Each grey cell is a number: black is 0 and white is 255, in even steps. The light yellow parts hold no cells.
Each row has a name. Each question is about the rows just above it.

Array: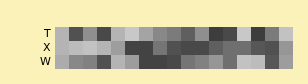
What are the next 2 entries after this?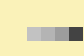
[ 67 117]
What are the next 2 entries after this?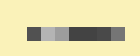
[129 150]

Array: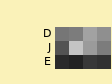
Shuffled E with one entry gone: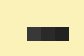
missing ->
[49]
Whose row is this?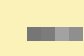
D
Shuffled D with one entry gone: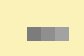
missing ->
[118]
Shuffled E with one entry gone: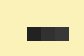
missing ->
[42]
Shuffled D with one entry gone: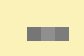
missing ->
[162]

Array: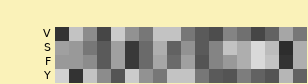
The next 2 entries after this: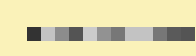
[125  98]
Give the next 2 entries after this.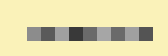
[132 153]
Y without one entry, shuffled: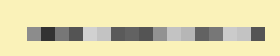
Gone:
[125]
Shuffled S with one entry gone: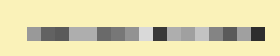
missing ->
[188]
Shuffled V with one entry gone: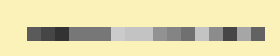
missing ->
[77]
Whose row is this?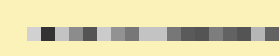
Y

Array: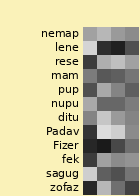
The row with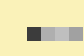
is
rese
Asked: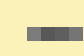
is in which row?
mam
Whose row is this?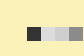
Padav
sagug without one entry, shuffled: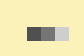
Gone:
[95]
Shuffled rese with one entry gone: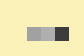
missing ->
[191]
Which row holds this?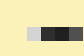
lene

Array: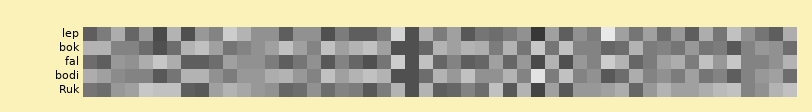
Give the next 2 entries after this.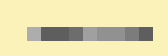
[117 145]
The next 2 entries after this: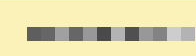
[102 124]
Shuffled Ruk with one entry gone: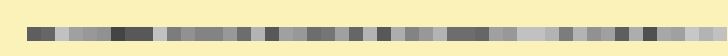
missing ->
[186]
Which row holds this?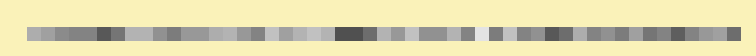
bodi
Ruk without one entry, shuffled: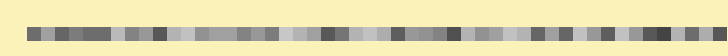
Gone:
[167]
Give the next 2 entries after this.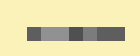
[124 212]
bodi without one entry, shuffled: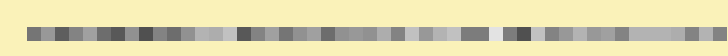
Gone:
[139]

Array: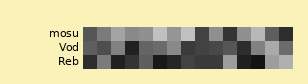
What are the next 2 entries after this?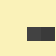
[ 58 157]
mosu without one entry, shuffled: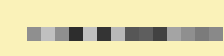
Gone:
[149]
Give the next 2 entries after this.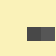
[ 45 129]
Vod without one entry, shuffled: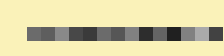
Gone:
[78]

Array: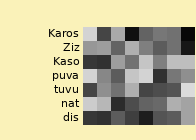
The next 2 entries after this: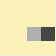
[77 84]
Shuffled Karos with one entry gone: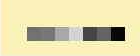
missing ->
[16]
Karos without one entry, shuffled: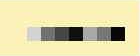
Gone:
[99]
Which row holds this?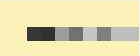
Kaso
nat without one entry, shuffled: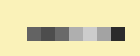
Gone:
[183]
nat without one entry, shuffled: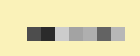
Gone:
[105]
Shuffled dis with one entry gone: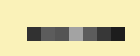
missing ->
[63]

